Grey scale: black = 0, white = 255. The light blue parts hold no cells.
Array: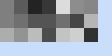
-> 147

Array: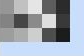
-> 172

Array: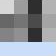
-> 144

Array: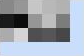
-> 212

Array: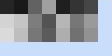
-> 190

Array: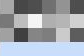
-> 64

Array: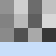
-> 81

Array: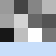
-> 190

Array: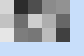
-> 125
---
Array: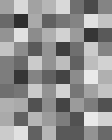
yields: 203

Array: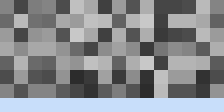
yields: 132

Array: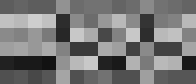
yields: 80

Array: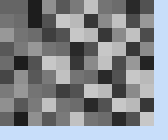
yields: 101

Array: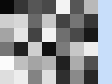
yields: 222

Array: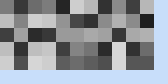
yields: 206
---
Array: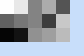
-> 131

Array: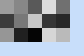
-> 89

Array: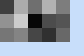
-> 111

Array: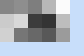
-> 126

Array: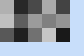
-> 73

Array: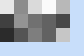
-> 218

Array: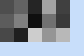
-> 37

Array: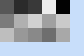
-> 57

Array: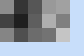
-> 86
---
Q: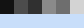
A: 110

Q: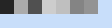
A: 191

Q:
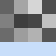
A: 128

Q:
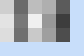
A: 91

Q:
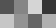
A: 198

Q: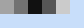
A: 203
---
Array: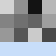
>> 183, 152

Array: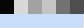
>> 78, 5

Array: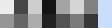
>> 129, 150

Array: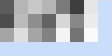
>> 230, 165

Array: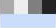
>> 36, 170

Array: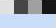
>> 22, 224

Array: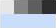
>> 46, 230

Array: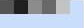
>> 195, 84
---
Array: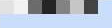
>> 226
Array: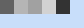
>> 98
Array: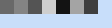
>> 105
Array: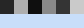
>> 38
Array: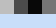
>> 190
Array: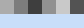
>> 172
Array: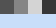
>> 82
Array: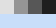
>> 224
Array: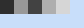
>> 46
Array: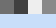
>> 111
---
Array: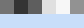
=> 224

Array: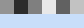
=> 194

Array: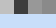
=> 152

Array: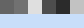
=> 194

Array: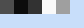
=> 159

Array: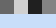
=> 131

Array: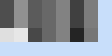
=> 223

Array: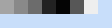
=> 164

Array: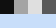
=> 164

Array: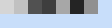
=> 193
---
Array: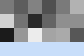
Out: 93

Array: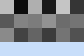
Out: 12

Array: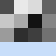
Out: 233

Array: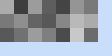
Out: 61

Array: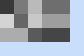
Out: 122

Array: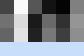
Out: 249

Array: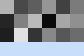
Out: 73

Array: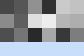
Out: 86
